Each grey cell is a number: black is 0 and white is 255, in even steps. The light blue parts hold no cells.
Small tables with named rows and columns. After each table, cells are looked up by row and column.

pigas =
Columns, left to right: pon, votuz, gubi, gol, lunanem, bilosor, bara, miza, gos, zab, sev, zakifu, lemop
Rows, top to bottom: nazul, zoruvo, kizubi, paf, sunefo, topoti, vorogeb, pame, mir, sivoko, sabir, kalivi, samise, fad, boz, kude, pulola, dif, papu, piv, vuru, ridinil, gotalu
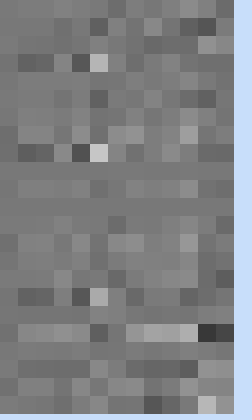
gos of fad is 126
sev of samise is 134
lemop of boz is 114
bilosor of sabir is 112
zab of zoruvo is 116
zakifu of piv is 123
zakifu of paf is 111
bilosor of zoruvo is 96
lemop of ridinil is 132
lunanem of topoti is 124
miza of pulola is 105
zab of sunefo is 125
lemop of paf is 111
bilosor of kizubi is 128
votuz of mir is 94
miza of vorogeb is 129
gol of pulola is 126
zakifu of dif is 125
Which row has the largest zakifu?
gotalu

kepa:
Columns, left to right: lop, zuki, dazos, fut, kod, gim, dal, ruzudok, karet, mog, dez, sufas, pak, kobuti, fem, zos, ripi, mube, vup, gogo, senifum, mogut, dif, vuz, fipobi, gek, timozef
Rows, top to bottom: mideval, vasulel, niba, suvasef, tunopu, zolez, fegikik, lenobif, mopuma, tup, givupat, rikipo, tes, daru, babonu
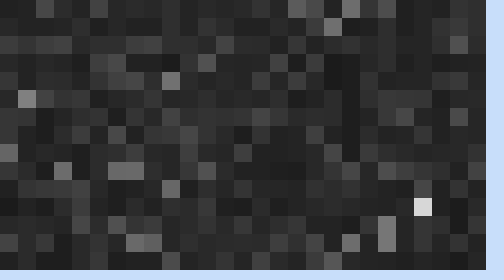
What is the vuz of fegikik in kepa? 37
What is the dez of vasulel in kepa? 36
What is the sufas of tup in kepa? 81
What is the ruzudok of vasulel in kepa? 34
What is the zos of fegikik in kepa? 54
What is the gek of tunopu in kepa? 57
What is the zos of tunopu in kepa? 38
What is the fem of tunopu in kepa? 60
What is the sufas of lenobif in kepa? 51

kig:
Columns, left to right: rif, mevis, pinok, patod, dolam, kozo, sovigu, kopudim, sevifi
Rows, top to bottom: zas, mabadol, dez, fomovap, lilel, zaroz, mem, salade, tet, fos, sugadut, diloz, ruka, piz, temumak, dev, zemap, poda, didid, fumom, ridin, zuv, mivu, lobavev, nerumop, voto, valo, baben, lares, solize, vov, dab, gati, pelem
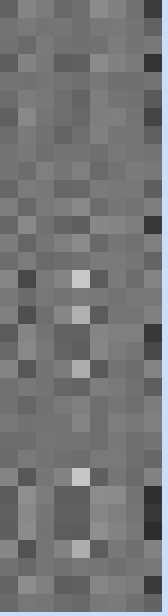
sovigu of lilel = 112
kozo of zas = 139
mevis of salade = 122
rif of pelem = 105
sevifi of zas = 60
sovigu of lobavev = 125
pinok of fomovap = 120
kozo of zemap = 120
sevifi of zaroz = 89
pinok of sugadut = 120
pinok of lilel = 118
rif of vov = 135
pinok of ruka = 113
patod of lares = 97
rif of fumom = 105
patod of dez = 114
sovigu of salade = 118
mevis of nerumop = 109

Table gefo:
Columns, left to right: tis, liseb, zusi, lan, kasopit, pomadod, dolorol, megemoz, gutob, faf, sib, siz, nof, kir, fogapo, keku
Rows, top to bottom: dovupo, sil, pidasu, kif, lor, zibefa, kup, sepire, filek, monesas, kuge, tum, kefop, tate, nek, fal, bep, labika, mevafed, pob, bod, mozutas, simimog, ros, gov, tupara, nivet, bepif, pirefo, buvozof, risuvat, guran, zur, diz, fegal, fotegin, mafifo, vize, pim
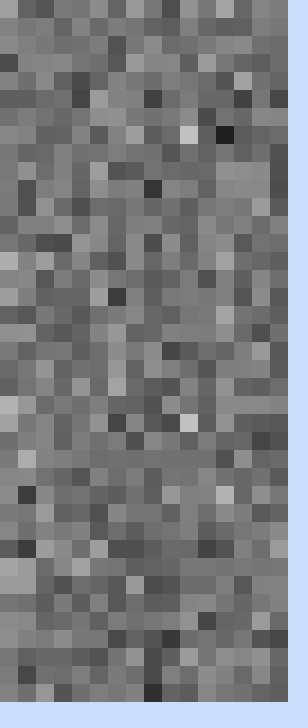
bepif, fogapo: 142
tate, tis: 118
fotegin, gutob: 83
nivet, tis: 134
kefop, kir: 128
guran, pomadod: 119
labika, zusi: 120
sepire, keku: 107
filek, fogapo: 111
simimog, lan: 121
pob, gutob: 140
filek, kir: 96
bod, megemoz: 98
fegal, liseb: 136
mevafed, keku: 111
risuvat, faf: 106
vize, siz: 140
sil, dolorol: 124

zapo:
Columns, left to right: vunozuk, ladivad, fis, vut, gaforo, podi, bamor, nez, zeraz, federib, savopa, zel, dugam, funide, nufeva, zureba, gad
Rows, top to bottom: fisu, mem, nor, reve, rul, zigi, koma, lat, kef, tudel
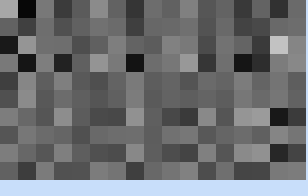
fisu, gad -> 106
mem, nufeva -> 73
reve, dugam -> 111
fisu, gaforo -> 91
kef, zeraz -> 94
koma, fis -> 85
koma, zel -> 137
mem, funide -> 67
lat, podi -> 105
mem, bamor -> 107
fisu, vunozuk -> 167
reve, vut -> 34
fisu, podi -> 139

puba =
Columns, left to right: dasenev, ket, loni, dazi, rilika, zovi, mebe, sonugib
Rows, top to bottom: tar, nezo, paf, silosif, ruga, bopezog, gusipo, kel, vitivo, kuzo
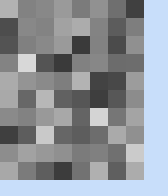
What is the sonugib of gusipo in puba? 164
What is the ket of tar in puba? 130
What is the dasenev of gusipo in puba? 138
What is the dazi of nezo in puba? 162
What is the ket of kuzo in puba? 123
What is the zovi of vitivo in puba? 128
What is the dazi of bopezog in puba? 97
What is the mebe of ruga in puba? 72
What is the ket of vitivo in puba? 162
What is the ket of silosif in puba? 216
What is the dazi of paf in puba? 154
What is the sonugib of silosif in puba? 109
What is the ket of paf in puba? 128
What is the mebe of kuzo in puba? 95
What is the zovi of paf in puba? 130
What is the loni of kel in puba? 201
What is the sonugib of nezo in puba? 126
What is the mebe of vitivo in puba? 112
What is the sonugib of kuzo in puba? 172
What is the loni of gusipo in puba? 153
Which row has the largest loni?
kel

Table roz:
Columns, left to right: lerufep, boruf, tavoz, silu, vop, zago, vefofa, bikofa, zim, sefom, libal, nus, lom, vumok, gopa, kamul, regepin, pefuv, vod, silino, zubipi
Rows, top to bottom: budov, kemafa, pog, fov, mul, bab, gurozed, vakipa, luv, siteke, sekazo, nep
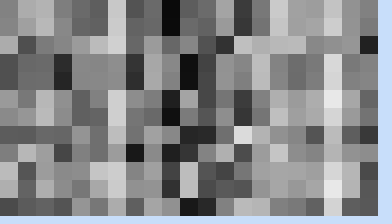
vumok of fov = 134
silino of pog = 150
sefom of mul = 130
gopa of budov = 120
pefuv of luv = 132
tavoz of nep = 98
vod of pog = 144
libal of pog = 134
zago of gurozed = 100
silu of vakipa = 102
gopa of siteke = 161
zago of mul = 136
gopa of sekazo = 148

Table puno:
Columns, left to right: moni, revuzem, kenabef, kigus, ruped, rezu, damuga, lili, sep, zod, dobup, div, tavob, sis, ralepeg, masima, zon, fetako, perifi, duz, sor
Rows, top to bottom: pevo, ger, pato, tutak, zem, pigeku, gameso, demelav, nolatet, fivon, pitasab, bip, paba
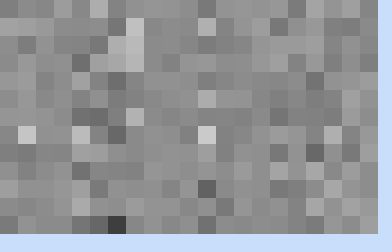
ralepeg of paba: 141
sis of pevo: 150
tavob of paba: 140
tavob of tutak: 141
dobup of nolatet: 145
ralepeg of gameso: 138
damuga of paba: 62
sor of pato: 135
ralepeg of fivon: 143
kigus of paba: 139
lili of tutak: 181
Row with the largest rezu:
pevo

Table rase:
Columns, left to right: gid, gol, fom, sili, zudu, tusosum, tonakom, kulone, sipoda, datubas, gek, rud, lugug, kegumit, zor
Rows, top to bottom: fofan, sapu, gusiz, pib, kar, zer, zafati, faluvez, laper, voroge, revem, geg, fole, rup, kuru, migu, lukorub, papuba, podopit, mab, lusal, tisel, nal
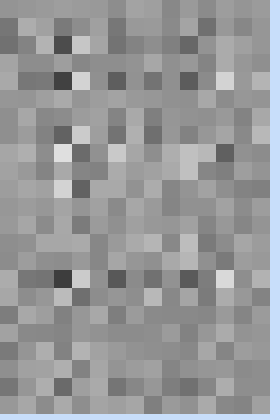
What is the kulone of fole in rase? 160
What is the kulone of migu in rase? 139
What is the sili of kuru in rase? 141
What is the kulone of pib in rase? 147
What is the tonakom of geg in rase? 138
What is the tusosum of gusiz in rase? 165
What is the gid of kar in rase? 169
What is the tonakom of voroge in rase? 171
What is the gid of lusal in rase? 143
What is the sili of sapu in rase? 122
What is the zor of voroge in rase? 148
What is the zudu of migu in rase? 203
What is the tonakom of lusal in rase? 148
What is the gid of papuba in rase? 125
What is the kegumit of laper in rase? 145
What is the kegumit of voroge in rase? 158
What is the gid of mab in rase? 122
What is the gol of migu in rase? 119
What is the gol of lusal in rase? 161
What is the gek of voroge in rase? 192
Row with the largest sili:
laper

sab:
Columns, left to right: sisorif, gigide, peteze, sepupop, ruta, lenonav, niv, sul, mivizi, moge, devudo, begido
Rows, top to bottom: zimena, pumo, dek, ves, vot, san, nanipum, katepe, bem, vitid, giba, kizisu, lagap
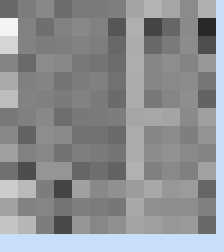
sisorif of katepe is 136
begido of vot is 118
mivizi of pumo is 69
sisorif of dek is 213
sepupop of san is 123
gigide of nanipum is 128
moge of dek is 122
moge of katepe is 139
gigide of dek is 130
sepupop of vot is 116
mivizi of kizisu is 144
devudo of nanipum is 138
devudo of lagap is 154
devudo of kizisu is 141
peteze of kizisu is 133
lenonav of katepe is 114
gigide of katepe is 99
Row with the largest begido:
zimena

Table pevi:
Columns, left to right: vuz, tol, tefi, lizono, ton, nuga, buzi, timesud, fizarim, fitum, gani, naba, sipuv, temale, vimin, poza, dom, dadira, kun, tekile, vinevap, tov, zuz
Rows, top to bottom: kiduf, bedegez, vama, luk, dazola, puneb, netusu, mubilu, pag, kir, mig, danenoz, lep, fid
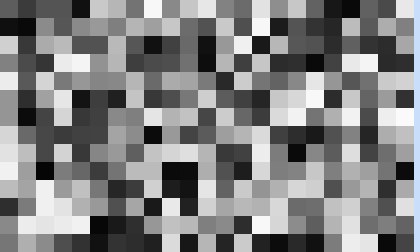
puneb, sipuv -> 92
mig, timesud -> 60
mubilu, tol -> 105
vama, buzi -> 185
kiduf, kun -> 23
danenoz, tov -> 80
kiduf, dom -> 199
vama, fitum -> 65
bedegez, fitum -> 199
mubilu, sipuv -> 158
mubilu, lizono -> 59
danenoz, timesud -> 166
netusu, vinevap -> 75
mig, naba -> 229
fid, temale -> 203
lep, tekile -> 225
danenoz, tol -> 123
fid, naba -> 182
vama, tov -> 44
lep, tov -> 126

